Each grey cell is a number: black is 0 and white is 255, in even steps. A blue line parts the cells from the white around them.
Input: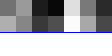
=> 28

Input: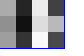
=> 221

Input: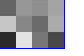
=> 107

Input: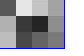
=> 36

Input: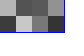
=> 89

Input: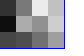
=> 145

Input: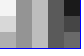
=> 189

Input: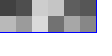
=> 205

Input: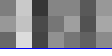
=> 74
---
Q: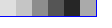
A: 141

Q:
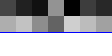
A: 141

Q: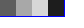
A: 215

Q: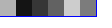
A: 54

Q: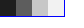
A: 199

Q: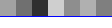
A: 47

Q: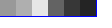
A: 230

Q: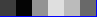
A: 147

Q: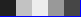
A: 237

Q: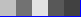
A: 226
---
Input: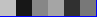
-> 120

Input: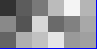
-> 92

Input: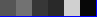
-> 55

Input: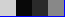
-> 136

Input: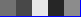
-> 113

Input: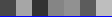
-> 92

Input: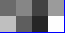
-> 94

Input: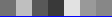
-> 114

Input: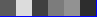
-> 91

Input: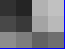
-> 57
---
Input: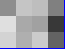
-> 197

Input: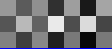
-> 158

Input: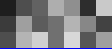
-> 143

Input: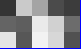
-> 164

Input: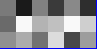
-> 58

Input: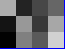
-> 35

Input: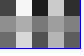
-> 29

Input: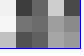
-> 101
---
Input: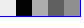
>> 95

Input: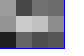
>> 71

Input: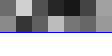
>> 39

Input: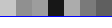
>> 95

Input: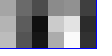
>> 22

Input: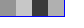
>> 149
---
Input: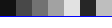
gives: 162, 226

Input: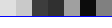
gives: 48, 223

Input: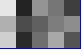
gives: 96, 230

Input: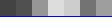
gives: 221, 221

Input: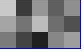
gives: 188, 201

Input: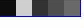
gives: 50, 207

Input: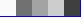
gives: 163, 250

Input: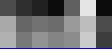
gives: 108, 229

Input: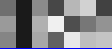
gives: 240, 240

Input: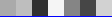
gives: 245, 245
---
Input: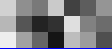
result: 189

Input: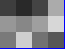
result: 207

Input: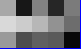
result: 96

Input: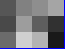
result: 208

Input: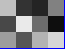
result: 86

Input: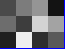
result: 239

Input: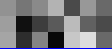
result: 199

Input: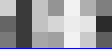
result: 242

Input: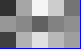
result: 224

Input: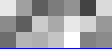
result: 255
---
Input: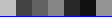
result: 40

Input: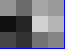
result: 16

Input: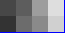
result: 51

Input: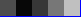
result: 192

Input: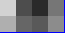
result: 175

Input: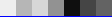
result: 15

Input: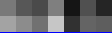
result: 21
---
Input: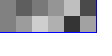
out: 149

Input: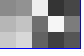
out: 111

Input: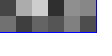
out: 47

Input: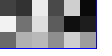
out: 92

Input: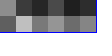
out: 74

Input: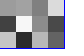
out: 247

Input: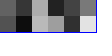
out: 34

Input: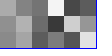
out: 57

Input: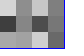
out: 134

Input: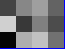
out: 56
